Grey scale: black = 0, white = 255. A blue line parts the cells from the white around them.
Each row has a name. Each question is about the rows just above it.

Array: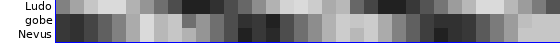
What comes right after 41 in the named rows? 77
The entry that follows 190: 198
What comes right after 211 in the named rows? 218

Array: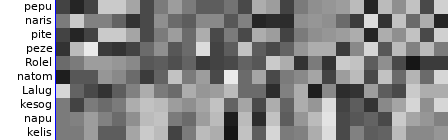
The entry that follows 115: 73
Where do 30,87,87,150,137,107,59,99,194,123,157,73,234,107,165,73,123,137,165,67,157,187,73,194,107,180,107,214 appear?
natom
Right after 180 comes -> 107
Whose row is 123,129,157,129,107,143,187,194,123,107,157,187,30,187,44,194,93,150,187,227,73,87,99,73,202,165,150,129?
napu
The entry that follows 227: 73
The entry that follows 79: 99

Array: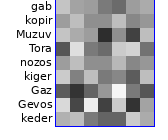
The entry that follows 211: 114
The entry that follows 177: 190
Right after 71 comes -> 238
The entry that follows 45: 143
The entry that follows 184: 135

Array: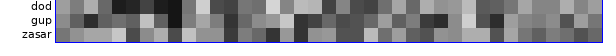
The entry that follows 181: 67
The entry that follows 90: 96

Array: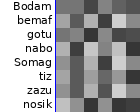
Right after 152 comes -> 54
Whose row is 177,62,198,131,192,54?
nabo
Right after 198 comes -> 131
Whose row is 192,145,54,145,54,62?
nosik

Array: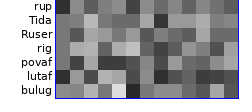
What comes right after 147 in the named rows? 127
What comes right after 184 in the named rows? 120
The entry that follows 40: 120
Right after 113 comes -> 93

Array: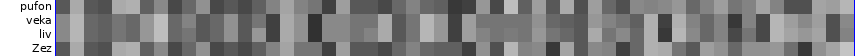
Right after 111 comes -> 56
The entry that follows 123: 117

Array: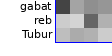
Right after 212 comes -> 101
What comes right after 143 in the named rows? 150
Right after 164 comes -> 143
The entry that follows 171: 177
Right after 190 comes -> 171
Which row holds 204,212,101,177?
reb
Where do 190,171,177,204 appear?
Tubur

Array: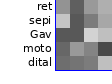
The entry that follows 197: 88
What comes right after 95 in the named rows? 153
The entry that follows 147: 95

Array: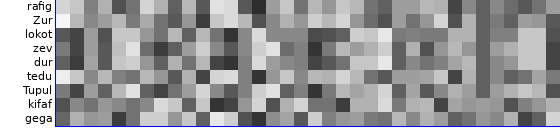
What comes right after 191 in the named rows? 225
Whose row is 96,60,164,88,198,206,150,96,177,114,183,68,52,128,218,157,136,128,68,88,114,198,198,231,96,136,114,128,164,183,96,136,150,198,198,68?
dur
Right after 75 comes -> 81
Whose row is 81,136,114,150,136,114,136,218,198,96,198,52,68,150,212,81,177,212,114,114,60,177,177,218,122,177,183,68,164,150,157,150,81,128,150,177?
kifaf
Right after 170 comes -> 114
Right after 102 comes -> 177
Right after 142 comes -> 164

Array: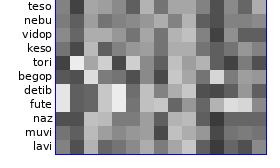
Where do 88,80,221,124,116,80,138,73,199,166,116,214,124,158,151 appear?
begop
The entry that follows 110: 192
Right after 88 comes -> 80
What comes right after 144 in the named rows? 95

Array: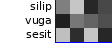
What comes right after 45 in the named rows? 198
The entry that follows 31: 119
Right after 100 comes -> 79
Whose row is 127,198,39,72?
silip
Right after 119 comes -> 100
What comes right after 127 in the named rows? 198
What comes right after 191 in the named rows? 45

